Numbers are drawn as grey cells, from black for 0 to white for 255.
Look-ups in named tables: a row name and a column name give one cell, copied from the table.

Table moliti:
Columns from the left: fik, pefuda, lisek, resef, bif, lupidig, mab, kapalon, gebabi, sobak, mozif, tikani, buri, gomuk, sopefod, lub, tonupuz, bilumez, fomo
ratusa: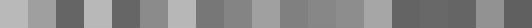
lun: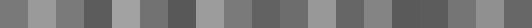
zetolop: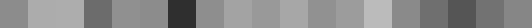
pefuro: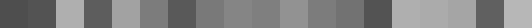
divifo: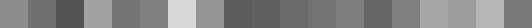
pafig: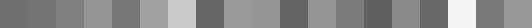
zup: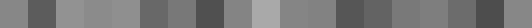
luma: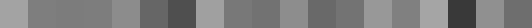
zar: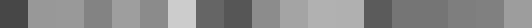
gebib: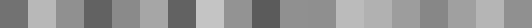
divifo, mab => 216
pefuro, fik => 78
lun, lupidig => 114
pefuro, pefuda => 83
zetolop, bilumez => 114
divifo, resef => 162
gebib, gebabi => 147
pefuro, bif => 162
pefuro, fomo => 183
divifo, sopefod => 126
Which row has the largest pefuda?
gebib

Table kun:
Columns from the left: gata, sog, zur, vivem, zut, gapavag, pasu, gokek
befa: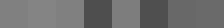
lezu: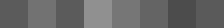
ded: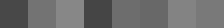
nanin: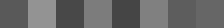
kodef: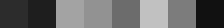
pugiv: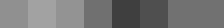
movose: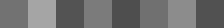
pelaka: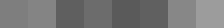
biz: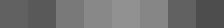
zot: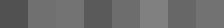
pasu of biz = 97
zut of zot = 109
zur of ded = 135
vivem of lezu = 144
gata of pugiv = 144
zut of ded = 109
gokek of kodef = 17
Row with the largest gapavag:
kodef

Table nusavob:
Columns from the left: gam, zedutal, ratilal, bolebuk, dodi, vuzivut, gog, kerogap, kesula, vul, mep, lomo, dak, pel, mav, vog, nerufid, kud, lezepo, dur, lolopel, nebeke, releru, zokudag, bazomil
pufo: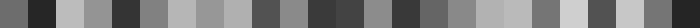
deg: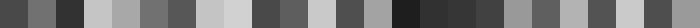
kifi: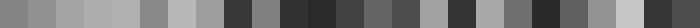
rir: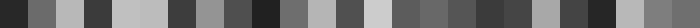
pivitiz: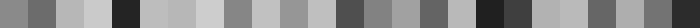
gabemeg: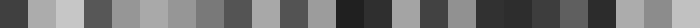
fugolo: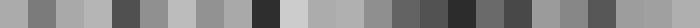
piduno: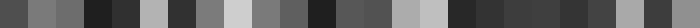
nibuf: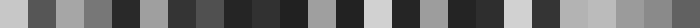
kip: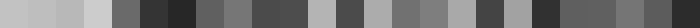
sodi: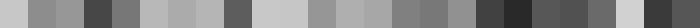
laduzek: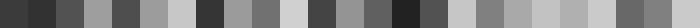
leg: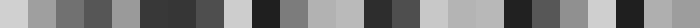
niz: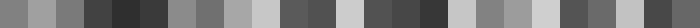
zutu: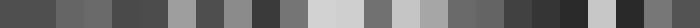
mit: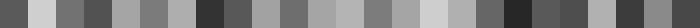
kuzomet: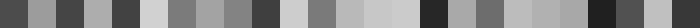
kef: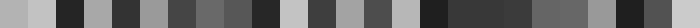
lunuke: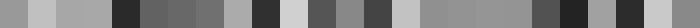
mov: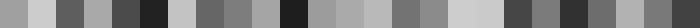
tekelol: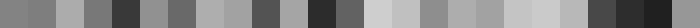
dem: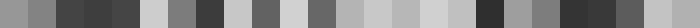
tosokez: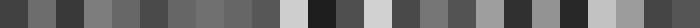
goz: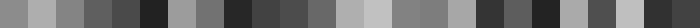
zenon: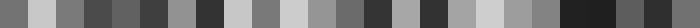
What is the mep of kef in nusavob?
195
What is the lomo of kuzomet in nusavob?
122
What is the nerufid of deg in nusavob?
54
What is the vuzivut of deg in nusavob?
113
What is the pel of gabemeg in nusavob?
47
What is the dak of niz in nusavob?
204

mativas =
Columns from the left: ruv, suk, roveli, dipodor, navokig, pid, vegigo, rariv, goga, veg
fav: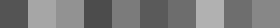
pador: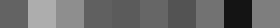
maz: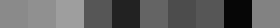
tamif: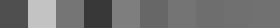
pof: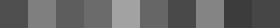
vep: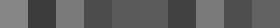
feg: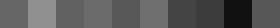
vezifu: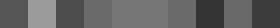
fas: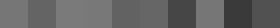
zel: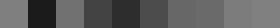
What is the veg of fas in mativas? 81
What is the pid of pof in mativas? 102
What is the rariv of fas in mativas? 118
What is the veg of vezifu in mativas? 60
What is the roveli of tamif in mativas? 117
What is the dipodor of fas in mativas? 120
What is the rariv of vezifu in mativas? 52
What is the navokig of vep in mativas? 90
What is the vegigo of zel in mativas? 103
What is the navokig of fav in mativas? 123
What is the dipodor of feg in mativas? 107
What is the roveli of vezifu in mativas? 77
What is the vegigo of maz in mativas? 76
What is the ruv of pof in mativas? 79
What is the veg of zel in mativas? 128
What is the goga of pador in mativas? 20
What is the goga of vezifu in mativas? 105
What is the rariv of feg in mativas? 60

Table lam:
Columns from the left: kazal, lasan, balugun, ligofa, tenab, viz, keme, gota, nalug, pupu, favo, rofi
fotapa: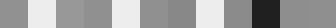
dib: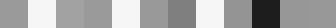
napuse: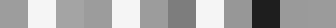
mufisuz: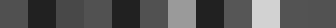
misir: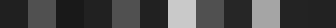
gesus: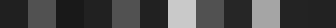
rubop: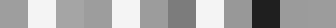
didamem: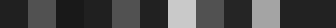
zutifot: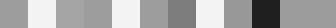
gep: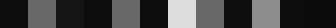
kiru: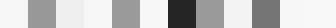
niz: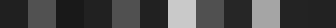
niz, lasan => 81
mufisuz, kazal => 80
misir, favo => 35
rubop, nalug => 152
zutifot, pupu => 31
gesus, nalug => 38
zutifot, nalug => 152
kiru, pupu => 117
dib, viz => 153
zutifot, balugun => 165
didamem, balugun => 25
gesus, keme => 201
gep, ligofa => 12

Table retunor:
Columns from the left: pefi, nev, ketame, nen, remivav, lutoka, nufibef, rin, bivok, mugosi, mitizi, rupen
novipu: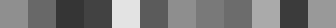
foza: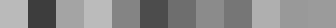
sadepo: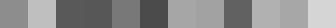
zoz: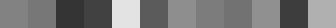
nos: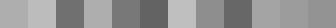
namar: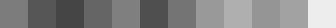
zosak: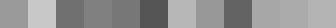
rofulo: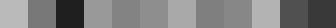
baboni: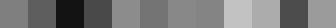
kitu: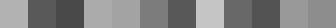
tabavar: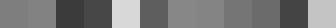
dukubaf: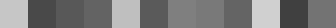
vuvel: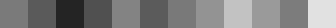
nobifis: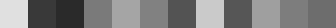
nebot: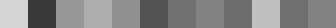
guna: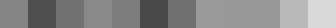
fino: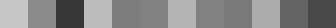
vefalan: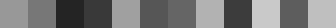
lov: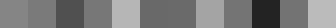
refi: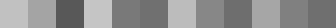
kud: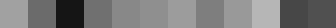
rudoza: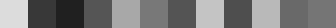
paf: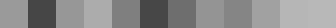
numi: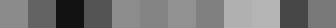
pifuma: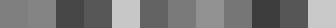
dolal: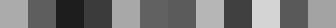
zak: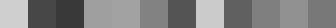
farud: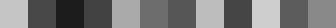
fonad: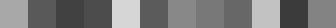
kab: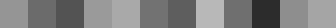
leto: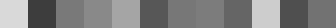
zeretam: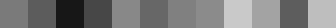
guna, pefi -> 133
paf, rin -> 148
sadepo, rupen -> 213
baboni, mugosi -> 172
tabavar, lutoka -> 94
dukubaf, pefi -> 198
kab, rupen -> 165
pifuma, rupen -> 200
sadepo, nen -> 87
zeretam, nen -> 71
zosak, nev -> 200
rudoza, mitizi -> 105
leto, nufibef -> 119

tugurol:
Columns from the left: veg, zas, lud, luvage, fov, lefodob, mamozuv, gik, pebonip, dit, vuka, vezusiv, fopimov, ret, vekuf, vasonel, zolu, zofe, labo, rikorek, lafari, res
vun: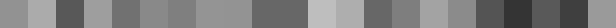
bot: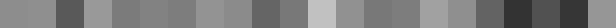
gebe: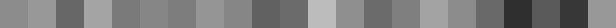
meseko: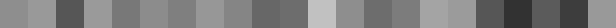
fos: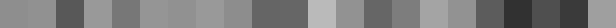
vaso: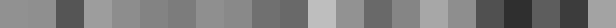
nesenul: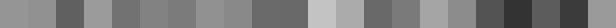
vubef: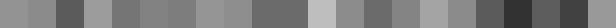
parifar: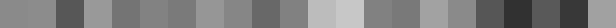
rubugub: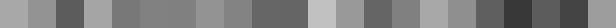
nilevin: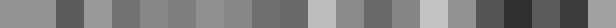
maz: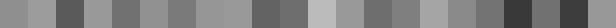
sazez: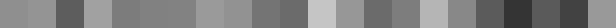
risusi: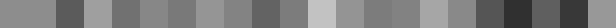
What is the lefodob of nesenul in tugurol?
130
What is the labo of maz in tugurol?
57
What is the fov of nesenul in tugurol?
114
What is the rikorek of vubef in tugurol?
93
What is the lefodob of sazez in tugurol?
129
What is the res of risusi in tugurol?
152
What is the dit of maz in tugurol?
99
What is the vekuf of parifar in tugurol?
121
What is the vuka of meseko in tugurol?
109
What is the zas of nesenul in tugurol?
145
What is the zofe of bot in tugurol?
99

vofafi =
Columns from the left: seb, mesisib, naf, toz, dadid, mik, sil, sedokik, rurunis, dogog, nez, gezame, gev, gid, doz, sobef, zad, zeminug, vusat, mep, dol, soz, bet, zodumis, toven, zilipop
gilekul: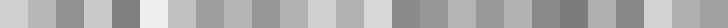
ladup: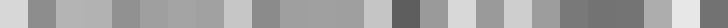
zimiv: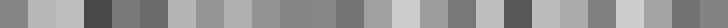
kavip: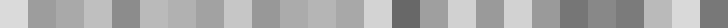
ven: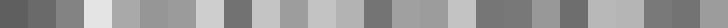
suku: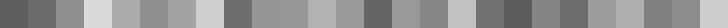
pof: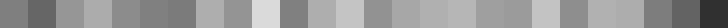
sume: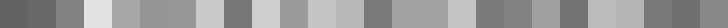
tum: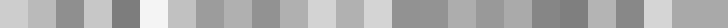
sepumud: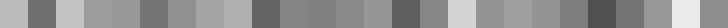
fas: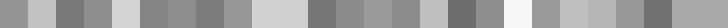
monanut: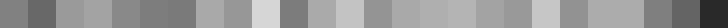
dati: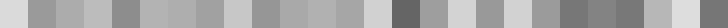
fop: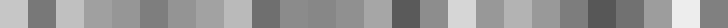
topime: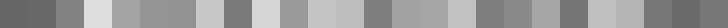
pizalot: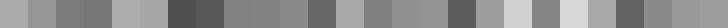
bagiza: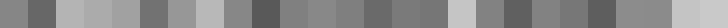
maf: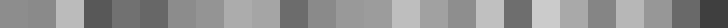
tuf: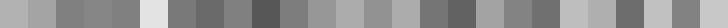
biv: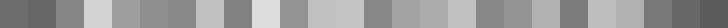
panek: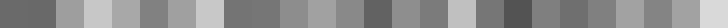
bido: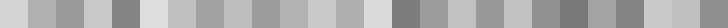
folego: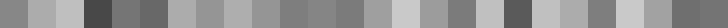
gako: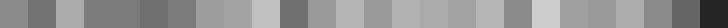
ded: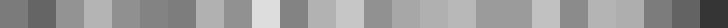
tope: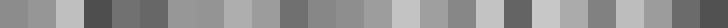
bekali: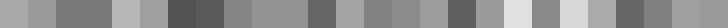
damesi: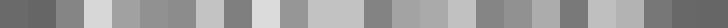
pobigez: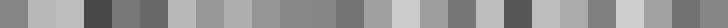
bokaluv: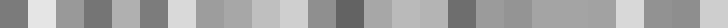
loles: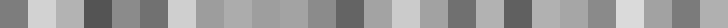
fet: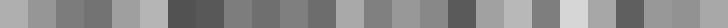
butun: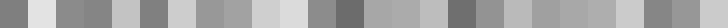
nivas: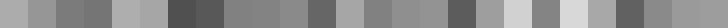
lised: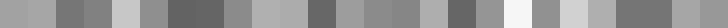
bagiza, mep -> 130
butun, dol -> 168
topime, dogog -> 214
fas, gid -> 153
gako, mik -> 112
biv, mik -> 143
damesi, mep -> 172
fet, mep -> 126
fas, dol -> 191
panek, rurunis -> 116
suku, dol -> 108
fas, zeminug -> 142
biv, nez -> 147
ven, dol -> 110
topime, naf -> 130
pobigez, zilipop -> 134

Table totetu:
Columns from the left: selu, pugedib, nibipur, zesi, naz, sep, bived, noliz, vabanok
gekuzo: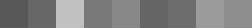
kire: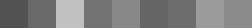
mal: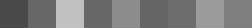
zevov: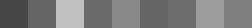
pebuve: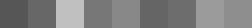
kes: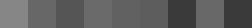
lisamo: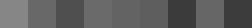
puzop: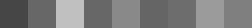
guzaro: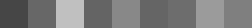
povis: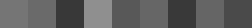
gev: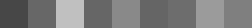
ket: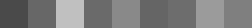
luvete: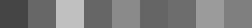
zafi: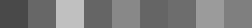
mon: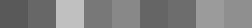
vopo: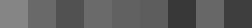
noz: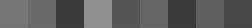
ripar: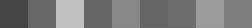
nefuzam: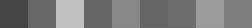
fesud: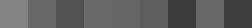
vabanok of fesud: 60
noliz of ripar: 155
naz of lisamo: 99
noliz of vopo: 103
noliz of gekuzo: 155
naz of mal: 140
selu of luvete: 69
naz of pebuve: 136
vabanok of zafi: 127
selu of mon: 89
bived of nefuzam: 109
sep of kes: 93
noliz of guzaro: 155
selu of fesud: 131

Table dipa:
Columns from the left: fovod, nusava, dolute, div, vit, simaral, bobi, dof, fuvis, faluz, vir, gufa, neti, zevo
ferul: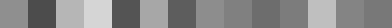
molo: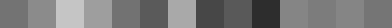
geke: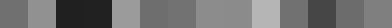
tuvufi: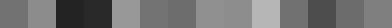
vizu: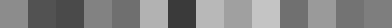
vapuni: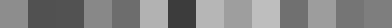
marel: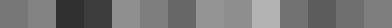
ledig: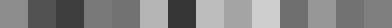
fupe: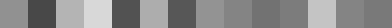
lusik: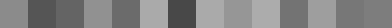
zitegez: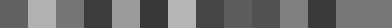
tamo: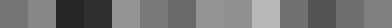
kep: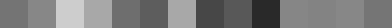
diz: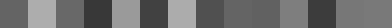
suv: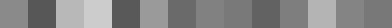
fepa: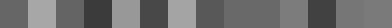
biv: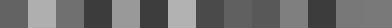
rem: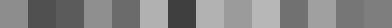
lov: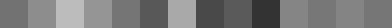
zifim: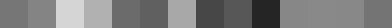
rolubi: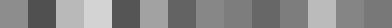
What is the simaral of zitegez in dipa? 56
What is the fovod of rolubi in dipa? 141
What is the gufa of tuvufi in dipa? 77
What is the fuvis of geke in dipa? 139
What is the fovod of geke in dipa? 112
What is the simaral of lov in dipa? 88
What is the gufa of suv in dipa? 180
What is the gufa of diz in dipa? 60
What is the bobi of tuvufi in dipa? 109

